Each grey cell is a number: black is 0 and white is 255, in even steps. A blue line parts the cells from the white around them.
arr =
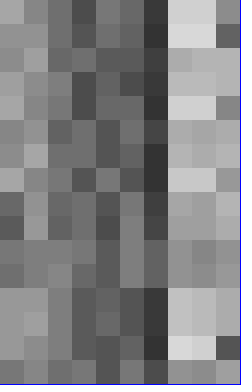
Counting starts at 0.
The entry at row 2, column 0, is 140
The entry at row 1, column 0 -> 146
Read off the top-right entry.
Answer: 140
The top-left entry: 166
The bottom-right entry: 159
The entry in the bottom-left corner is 119
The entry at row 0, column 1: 134
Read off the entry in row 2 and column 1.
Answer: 159

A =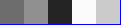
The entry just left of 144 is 109
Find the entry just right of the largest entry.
203
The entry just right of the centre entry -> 251

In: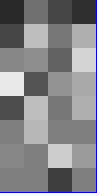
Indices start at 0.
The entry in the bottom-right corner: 127
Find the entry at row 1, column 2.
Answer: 119
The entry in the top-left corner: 41
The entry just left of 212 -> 98
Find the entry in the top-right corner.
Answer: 47
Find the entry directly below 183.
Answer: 127
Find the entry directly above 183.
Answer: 190
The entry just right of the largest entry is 84
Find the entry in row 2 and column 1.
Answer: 141
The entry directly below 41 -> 69
